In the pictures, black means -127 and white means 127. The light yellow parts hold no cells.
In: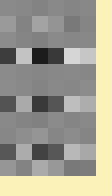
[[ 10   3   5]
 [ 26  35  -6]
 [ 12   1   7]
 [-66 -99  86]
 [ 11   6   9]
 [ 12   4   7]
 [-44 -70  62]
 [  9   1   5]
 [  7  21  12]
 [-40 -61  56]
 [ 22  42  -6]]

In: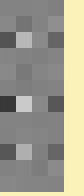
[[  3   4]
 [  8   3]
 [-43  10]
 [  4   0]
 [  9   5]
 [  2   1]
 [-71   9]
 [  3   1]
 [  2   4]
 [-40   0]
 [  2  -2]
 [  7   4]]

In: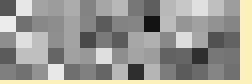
[[-43  34  43  37  -8  55  96  28]
 [107   8  34 -37   5  60  33   5]
 [ 14  63  35  -5  39   9  38 -29]
 [-37  62  31  94  36 -29 -80 -12]
 [ -1  16 -17 -28 -82  -3 -22 -15]]

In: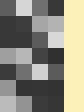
[[-33 -15]
 [-71  38]
 [-72 -35]
 [ 31 -60]
 [-68  80]
 [ 21 -74]
 [ 59 -68]]

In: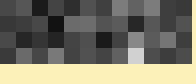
[[ -55 -100  -82  -63  -29  -65]
 [ -72  -55  -20  -44  -88  -65]
 [ -54  -74  -59 -102    8  -10]
 [ -69  -56  -60  -59   81  -66]]

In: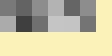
[[ -6  13 -26]
 [ 43 -15  68]]

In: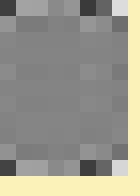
[[-64  34  21 -28]
 [ 21  -4   0  12]
 [  6   3   3   5]
 [  4   4   4   4]
 [ 11   1   2   7]
 [  4   4   4   4]
 [  7   2   3   6]
 [  3   5   5   3]
 [  1   5   5   2]
 [ 18  -2   0  10]
 [-60  32  20 -26]]

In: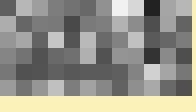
[[-32  30 -13  17  87  37]
 [ 45  -4 -54  -1  12  35]
 [ 22 -28 -43 -21  65 -24]
 [  5 -45 -15 -45  18  10]
 [ -8 -44 -39 -36   3  37]
 [ 27  22  -2   7  15 -22]]

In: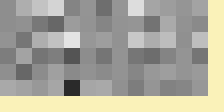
[[ 14  67   4 -17  93  29  35]
 [ 14  -7  28   5  21  42  10]
 [ 19  46 100  30  72  61  62]
 [ -2 -10 -43 -10  -9   4 -10]
 [ 15  12  10  11   6  30  26]
 [ 41  24 -85  41  -2   2  23]]
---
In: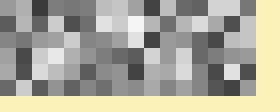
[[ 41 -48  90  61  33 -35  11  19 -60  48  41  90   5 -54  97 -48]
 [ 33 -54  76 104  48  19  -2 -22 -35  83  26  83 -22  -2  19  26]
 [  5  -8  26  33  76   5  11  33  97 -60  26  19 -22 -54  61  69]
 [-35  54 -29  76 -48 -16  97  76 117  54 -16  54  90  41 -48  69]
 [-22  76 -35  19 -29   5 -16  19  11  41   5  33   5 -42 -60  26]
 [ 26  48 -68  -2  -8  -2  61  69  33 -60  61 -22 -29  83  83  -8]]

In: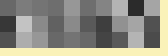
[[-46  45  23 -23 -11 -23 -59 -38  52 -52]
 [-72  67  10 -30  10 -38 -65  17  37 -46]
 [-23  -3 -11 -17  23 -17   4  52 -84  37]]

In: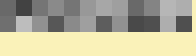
[[-16  61  17 -40  10  31 -34  17 -54 -48  46 -48]
 [-22 -61 -10  10 -10  24  39  31 -22   4  54  46]]

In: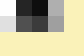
[[  96  -47  -68   31]
 [ 126  -90 -113   47]]

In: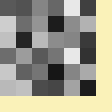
[[  64  -91   57   12    5  -69]
 [  78  -18   20  -99   12   50]
 [ -38  -45    5  -24  104  -63]
 [  72  -30  -10 -105    5   42]
 [ -18   28  -38  -10  104  -77]
 [  57   64  -51  -57   35  -99]]

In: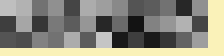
[[ -43  -50    2  -13   44  -35   69 -102  -65 -102  -73  -28   30]
 [  63   50  -13   16  -58   44   30    9  -43  -35  -13  -88   16]
 [ -65   38  -73   -6  -35   22  -88  -21 -108    2   22   50  -58]]
